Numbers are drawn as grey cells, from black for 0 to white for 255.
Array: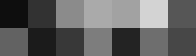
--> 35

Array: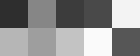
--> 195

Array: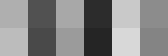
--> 37

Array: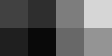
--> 9

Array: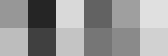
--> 118

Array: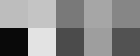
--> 75
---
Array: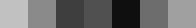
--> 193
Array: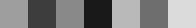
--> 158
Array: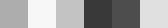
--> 173
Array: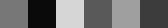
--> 119
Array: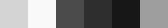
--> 212
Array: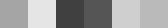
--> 165
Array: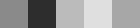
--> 138
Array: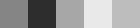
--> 133
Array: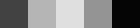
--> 66
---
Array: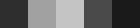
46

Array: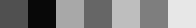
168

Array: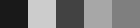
25

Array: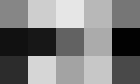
44

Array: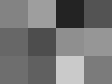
150

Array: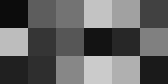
46

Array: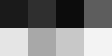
93
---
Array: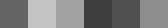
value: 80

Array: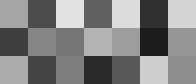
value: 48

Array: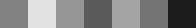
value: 116

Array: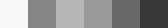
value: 104

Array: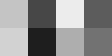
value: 236

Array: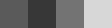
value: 115

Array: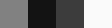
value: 60

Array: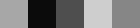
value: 206
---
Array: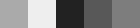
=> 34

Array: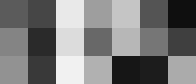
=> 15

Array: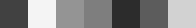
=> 44

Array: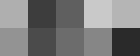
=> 42

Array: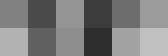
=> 46

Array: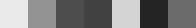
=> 36

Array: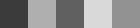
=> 59
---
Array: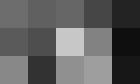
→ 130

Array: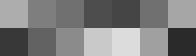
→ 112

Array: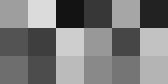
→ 70

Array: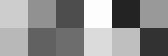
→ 35

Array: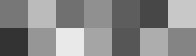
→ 71

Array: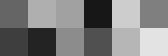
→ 205
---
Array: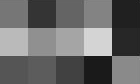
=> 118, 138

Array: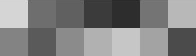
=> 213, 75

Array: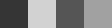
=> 53, 161

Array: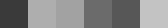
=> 58, 195

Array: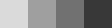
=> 218, 56

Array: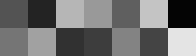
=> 83, 228

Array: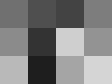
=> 112, 213

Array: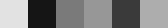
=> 226, 173

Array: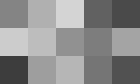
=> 132, 81
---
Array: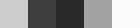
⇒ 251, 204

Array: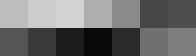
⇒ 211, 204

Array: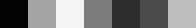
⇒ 244, 190

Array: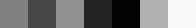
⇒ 249, 176

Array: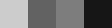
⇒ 204, 125

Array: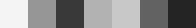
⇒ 244, 200

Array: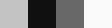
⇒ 250, 195

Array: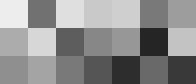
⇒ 237, 223
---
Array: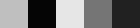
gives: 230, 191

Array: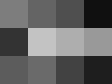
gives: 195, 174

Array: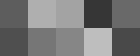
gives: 190, 175

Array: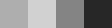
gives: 209, 174

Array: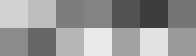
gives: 233, 225

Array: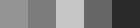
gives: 197, 148

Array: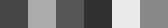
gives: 234, 171

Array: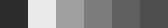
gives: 234, 159

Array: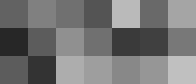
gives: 192, 186
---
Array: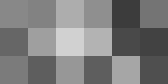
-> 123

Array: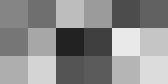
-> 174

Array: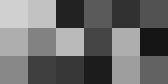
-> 136

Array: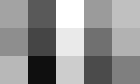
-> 184

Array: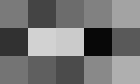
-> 116

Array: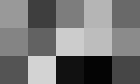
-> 84
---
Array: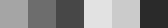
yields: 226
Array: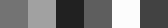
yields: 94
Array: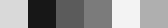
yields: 123
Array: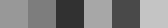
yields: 167
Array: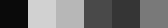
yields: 73
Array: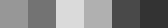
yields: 176
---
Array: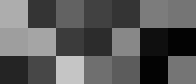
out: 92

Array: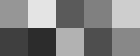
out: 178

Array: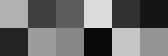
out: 8

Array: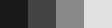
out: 67

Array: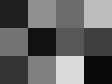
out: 128

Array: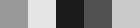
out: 27
